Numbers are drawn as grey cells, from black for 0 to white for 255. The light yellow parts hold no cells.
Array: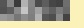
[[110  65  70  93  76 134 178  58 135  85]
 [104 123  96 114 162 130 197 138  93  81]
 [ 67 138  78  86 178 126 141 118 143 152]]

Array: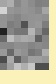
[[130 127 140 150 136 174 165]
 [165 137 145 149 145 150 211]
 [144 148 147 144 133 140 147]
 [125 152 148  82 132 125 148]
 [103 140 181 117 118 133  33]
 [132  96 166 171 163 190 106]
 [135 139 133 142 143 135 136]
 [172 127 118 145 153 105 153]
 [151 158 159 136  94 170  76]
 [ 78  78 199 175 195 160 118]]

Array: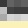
[[ 97  87  99  56]
 [ 60  61  67 191]
 [216 206 212 169]]

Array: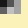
[[161  85  23]
 [164 192  98]]

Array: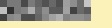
[[197 106 141 159  79 104  82 100 122  73 121 121  85]
 [ 90 105  66 162  90  91 142 109 173 130 121  50 191]
 [132 142 142 131 176 161 135 102  77  78 144 136  65]]

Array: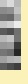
[[184 218 197]
 [194 144 138]
 [165 105 111]
 [236 208 197]
 [113  78  91]
 [116 197 184]
 [ 59 156 151]
 [ 38 109 118]
 [184 178 161]
 [ 62  77  94]]
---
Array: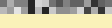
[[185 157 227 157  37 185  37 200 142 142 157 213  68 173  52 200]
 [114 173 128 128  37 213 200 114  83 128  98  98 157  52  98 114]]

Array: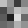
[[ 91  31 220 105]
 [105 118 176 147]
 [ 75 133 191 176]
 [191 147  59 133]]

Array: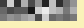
[[104  74  89  89  23 207 235 191 175 120 175]
 [120 147 135 159 175  74 207 104 120 104 120]
 [ 61 207  47 175  74 147  35 191  47 104 147]]

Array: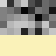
[[212  48 155 197  78  48 105  91]
 [129 117  91   6  48 117 105  22]
 [129 141 155 169 129   6  78 129]
 [183 169 183  35 141  35 155 197]
 [105 183 197 197 183 117 197 105]]

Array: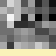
[[169  58 185 169 157 201 169  98]
 [127  98 127 141 127 112 112  72]
 [112 112 141 157 141  72  72 112]
 [185 157 185 141 127  84  98  58]
 [112 201  45  45  58  98 157 141]
 [127 214 185  84 157  33  84  17]
 [141 245 185  33 169   2  84   2]]

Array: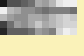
[[ 24  81  81  96 112 169 157 183 227 239 239]
 [ 37  96  96  96 112 157 143 127 212 239 227]
 [ 65 112 157 143 169 199 169 183 199 212 212]
 [183 157 143 143 169 169 157 183 199 212 199]
 [239 183 169 143 143 127 112 127 127 127 112]]
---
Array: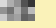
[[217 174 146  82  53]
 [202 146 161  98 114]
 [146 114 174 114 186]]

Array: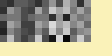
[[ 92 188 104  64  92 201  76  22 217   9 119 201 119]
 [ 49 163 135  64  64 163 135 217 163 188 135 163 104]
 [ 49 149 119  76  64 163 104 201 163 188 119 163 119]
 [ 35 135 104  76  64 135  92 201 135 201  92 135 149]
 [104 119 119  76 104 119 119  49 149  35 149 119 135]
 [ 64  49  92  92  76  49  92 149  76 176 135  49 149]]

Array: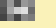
[[ 81 167 208 223 107]
 [ 94 152  81 152 137]
 [ 68 123  68 137 123]]

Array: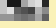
[[195 222  96  81  66 179 137]
 [149 149 122 110 122 164  96]
 [195  23  23 164 207 222  39]]

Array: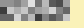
[[ 61 198 173 198 130 161 173 211 130 102]
 [146 146 130 161 225 115 185  90  77 161]
 [102 102 211 130 185  61 130  90 115 198]]

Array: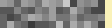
[[101 171 117 101  59  87  87 101 187 101 171 132 171 132  71]
 [158 146 101 158 146 117 171 158 146 200  71 146 132 146  71]
 [ 87  87 132 101  87 132 117 158  87 101 171 132 101  71  71]
 [101  71  87 132 171 158 132 158 117 117 146 101 117 117 132]]

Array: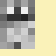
[[150 237  65 237 110]
 [150 208 178 208 135]
 [150 194 208 194 178]
 [135 178 122 163 122]
 [163 150  81 194 194]
 [122 135 163 178 208]
 [ 97  49  49  33  81]]
